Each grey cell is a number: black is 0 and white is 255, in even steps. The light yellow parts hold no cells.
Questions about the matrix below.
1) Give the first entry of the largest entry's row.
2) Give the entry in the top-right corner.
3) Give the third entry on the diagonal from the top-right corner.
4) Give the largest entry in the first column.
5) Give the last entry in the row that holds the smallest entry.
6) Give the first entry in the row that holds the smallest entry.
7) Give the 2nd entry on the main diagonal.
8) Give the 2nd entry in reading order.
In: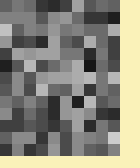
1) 97
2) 97
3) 107
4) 193
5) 75
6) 31
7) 129
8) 119

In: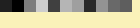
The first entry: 32
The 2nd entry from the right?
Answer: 105
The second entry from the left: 1

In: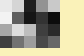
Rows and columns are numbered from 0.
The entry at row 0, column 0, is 233
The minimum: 12
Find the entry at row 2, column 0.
167
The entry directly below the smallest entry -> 42
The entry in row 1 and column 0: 243
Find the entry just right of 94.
21

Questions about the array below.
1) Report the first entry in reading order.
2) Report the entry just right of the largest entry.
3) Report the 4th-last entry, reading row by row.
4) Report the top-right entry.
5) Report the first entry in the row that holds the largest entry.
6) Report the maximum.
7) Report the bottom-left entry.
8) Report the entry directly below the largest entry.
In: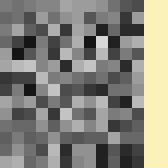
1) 123
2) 33
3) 33
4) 76
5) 104
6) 216
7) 165
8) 185

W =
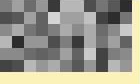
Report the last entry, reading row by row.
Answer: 150
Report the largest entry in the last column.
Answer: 201
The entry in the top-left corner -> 126
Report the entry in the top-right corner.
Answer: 45
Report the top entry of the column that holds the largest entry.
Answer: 57
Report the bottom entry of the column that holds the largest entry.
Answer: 171
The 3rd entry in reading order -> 108
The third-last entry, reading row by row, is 67
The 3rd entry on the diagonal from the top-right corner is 108
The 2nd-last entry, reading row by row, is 183
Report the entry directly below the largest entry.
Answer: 126
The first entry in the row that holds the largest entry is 78
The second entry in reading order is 160
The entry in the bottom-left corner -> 67

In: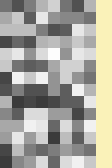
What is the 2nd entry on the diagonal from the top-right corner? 135
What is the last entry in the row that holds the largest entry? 219
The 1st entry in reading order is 115
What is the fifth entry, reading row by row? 209
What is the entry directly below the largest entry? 168
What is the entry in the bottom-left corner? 59
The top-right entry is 180
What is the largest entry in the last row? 241
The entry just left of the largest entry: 219
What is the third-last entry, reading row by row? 219
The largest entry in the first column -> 209
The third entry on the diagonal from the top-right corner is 93
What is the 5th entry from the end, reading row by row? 219
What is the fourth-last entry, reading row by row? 103
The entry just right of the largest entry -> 147
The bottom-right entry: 200

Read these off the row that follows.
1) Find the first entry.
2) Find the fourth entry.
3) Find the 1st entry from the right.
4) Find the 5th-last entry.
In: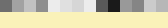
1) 110
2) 142
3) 183
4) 26

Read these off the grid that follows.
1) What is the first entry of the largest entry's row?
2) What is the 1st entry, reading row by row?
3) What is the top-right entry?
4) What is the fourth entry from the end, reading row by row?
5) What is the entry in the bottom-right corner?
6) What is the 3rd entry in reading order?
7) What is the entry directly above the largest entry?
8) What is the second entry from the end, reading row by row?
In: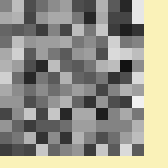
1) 149
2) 131
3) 230
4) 198
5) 90
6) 78
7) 158
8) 218

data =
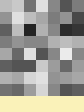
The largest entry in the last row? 213
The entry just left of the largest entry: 135
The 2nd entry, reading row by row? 201
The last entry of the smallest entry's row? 53
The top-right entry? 124
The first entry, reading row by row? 189
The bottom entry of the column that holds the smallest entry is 156
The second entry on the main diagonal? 224
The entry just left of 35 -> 189
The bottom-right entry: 95
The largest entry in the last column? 177
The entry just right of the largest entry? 135
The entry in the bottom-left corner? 114
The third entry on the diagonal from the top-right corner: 135
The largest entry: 235
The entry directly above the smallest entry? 189
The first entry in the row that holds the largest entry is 167
